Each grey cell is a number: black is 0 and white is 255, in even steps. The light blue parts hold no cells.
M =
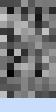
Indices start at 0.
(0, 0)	73
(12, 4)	102
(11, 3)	132
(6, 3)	102
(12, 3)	131
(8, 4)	149
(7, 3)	47
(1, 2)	131
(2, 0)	201
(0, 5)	123
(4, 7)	97
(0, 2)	78
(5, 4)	128
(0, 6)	119
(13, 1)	59
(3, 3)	180
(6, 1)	79
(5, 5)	136
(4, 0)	57
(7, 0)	168
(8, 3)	94
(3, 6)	88
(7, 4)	115
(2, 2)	158
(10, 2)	86
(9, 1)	34
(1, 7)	43
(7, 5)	79
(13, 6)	84
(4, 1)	52
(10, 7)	153
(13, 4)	155
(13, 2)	131
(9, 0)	112
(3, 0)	162
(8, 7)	126

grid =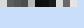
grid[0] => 218
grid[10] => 228
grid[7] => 27

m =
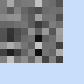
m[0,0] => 123
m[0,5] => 193
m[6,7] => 115
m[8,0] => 128
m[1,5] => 77
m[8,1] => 191
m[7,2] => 62
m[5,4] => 115
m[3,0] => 103
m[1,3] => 101
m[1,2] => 128
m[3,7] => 125
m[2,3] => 110
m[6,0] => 144
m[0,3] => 122
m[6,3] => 117
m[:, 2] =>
[114, 128, 146, 112, 76, 79, 147, 62, 118]
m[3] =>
[103, 103, 112, 117, 93, 60, 84, 125, 111]
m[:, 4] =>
[124, 87, 93, 93, 146, 115, 98, 132, 103]
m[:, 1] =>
[168, 90, 144, 103, 52, 48, 172, 31, 191]
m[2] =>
[136, 144, 146, 110, 93, 160, 117, 116, 79]
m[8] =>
[128, 191, 118, 140, 103, 159, 68, 126, 64]
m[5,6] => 97
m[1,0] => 119

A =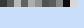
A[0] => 56
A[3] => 97
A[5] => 146
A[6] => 81

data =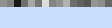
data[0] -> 146
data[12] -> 87
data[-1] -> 103
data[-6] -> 110
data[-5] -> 97
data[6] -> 221

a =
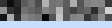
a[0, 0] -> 51
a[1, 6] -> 131
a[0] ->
[51, 14, 41, 92, 111, 77, 178, 114, 120, 93, 173, 84, 128, 137, 134, 57]
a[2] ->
[22, 171, 45, 135, 124, 114, 8, 84, 197, 86, 131, 136, 53, 89, 139, 73]
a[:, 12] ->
[128, 100, 53]
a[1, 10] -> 66
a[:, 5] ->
[77, 90, 114]
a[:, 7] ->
[114, 115, 84]
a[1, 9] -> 89

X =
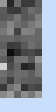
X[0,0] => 152
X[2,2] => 118
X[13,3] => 140
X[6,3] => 89
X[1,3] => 85
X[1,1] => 60
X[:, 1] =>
[38, 60, 93, 133, 140, 106, 59, 12, 64, 76, 95, 62, 114, 154]
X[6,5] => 99
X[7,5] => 61
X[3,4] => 121
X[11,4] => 92
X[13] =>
[136, 154, 103, 140, 120, 153]
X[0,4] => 59
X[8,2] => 113
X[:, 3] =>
[59, 85, 88, 101, 131, 104, 89, 70, 115, 36, 107, 96, 50, 140]
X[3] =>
[106, 133, 111, 101, 121, 134]
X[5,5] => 104
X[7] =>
[111, 12, 40, 70, 75, 61]
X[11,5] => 89

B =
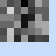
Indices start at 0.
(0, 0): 130
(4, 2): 74
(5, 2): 39
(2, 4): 33
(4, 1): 195
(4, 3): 98
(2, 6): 95
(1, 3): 138
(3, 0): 102
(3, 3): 18
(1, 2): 87
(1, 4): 54

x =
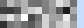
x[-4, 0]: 111
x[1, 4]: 204
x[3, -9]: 134
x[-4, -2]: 191
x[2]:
[181, 229, 166, 254, 72, 111, 212, 163, 161, 236, 134]
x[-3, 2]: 78
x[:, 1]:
[188, 59, 229, 117]
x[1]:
[63, 59, 78, 178, 204, 222, 125, 154, 93, 27, 170]
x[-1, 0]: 47
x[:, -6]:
[110, 222, 111, 131]
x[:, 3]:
[178, 178, 254, 109]
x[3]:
[47, 117, 134, 109, 90, 131, 210, 150, 200, 214, 163]

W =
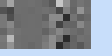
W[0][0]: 121
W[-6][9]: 129
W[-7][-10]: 110
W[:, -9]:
[112, 107, 110, 110, 110, 110, 104]
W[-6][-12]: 70
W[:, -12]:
[164, 70, 79, 136, 122, 184, 146]
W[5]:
[121, 184, 111, 109, 110, 109, 118, 142, 117, 43, 99, 113, 110]
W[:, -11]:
[110, 110, 107, 105, 114, 111, 112]
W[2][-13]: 120
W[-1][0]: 116
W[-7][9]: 146
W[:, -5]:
[198, 73, 139, 68, 135, 117, 44]
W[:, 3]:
[110, 109, 109, 109, 110, 109, 109]
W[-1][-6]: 141
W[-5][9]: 44
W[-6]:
[83, 70, 110, 109, 107, 110, 113, 109, 73, 129, 101, 148, 112]
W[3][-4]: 102
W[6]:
[116, 146, 112, 109, 104, 109, 124, 141, 44, 87, 101, 88, 108]
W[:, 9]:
[146, 129, 44, 102, 118, 43, 87]
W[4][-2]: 103
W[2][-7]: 98
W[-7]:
[121, 164, 110, 110, 112, 109, 103, 89, 198, 146, 105, 116, 109]

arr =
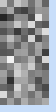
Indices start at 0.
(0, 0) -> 199
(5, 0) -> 138
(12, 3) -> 150
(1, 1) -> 166
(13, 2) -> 178
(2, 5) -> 228
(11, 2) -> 164
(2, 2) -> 142
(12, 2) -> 212
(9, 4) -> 204
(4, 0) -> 84
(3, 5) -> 103
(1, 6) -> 148
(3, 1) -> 140
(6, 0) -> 93
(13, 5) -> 156
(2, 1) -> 71
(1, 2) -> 81
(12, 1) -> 88
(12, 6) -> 73
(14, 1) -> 158
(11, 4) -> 131
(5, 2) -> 136
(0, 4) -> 114
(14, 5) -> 146
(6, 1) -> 141
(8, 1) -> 241
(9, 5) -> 117
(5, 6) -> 130
